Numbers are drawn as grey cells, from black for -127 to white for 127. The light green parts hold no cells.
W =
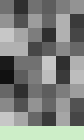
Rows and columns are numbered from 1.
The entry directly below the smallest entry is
-24
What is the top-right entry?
19
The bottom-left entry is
71
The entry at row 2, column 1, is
19
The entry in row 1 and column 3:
-14
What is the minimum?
-110
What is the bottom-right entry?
-57
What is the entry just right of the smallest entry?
-34
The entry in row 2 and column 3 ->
29
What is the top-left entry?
-14
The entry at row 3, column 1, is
71

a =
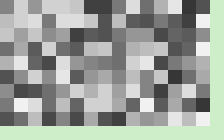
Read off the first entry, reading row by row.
4
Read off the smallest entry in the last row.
-63
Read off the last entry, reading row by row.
113
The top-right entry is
-45
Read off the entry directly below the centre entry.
41
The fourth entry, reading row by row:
81
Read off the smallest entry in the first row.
-73
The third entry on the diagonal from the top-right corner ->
-27
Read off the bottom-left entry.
-45
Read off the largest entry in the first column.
70
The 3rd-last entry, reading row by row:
102
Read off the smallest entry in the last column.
-73
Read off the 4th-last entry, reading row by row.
32
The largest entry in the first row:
102
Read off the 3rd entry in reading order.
22
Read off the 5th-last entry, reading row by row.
22

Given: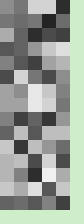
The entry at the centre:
103
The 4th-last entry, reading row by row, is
-19
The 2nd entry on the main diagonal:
-19
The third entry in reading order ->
83
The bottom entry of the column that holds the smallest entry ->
1
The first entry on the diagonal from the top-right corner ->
-82
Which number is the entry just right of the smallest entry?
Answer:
-19
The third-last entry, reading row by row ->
-40
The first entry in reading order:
13
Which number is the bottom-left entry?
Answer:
-28
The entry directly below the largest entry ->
-40
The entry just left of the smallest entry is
-9
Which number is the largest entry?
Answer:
112
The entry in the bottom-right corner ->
-63
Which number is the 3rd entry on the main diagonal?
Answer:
-82
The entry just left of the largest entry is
-82
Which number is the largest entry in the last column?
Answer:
94
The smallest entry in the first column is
-52
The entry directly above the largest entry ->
83
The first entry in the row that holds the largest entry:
53
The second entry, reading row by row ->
-9
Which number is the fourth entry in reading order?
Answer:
83

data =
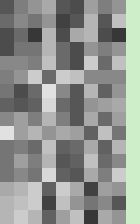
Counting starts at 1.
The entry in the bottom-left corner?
53
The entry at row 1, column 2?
-1
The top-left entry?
-41
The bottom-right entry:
20
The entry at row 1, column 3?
20
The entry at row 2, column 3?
-10
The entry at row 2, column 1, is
-21
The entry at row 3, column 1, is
-51
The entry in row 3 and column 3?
-72
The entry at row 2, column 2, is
8
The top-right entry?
20

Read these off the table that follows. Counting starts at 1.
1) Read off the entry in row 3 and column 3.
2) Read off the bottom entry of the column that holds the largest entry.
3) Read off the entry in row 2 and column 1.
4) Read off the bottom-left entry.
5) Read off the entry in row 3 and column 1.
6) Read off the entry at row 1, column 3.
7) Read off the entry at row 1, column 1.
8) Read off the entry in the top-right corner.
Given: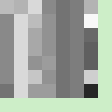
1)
40
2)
-89
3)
9
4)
-12
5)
9
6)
89
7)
60
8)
51

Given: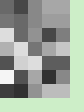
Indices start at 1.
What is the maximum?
117
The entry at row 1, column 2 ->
-56
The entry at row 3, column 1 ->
93
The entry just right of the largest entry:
-45
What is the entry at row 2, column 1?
-10
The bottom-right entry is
60
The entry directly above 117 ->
-45
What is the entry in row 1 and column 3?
8
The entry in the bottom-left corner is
-66
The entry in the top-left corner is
-22
